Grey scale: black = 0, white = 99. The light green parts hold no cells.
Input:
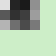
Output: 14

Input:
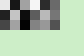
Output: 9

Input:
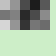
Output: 58

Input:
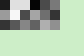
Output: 87

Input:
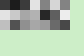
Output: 11

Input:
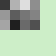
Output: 69

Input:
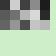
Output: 80

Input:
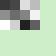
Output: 27
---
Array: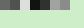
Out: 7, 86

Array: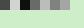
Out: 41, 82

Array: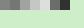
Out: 77, 86

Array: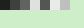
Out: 87, 91

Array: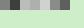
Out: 68, 81

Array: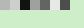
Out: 62, 90

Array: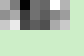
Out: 44, 99
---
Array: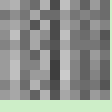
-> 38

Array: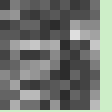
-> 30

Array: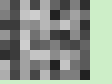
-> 49

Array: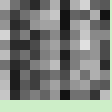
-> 44

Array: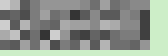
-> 43

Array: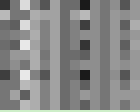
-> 59

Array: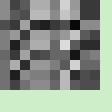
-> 35

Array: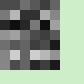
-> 15
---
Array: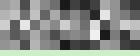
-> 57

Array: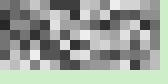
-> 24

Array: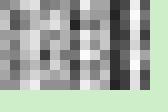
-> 24

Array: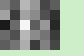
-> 23

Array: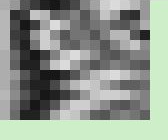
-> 50
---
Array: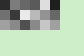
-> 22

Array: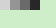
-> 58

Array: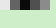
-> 39

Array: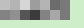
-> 42

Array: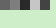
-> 39

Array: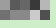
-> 35

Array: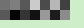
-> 11

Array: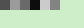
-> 41

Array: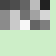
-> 30

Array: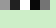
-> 45
